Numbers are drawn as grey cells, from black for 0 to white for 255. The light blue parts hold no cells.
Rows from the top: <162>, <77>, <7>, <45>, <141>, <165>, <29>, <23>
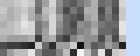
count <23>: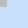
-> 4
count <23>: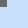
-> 1

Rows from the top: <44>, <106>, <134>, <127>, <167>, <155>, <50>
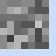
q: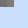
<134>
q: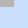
<155>
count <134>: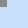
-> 1
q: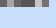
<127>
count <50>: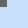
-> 0
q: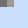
<167>
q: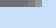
<134>

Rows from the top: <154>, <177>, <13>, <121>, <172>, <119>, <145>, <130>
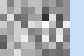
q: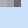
<130>
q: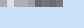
<130>
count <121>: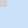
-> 3
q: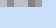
<145>
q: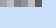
<177>

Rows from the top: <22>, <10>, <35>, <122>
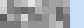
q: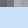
<10>
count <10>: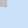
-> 0
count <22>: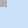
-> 2
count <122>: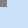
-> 0

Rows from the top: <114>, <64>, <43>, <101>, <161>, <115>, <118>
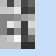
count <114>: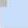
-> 2
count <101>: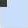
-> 1
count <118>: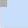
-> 0
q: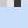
<64>
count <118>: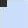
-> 2
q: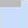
<118>

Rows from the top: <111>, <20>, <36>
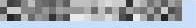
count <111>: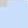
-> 4
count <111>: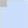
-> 4

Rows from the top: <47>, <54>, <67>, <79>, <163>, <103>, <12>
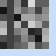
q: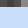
<103>
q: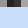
<163>

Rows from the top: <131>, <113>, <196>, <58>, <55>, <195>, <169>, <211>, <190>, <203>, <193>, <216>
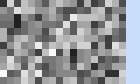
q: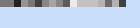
<196>
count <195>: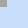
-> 2

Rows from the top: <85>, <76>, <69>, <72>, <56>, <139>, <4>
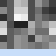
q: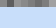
<4>
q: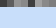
<139>

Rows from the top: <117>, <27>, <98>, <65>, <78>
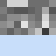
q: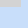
<117>
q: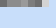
<98>
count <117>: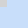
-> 3
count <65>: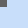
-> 1
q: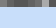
<27>
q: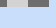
<117>
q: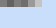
<78>

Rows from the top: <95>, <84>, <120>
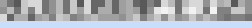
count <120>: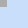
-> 6
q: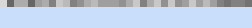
<120>
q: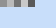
<95>
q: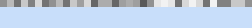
<84>
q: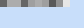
<84>
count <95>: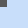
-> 4
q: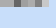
<120>

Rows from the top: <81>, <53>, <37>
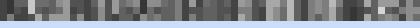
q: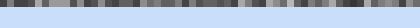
<37>
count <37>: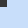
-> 1
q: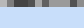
<81>
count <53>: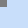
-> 6
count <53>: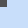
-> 14
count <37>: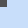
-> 7

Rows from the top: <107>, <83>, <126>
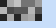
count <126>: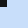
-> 0
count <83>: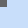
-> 0
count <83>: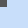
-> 3
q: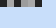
<126>
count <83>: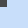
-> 1

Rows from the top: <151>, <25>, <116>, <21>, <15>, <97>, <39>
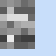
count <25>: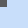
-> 4
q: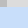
<116>
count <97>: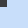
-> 3
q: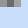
<21>
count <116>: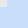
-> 0
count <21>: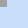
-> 1
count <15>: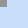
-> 3

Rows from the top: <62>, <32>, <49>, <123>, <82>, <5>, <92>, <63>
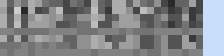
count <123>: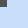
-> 8
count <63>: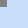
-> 21
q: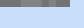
<82>
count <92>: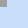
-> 5

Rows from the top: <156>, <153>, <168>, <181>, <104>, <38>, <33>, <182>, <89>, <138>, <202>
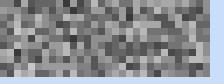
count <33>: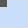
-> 8
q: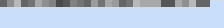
<181>
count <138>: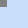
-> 7
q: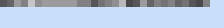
<138>
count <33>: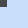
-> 1
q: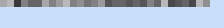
<182>

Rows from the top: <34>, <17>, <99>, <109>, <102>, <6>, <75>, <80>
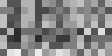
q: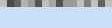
<109>
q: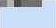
<6>
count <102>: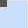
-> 1
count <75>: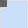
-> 1
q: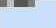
<75>
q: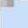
<109>

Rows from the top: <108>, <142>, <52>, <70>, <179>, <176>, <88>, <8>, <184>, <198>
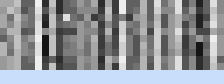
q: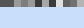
<198>
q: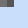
<8>
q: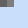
<179>
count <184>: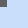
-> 8
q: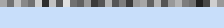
<52>
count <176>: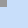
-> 6
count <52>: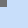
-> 4

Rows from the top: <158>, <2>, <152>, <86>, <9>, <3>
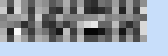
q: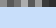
<158>
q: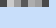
<3>
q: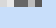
<86>
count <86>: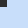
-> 3

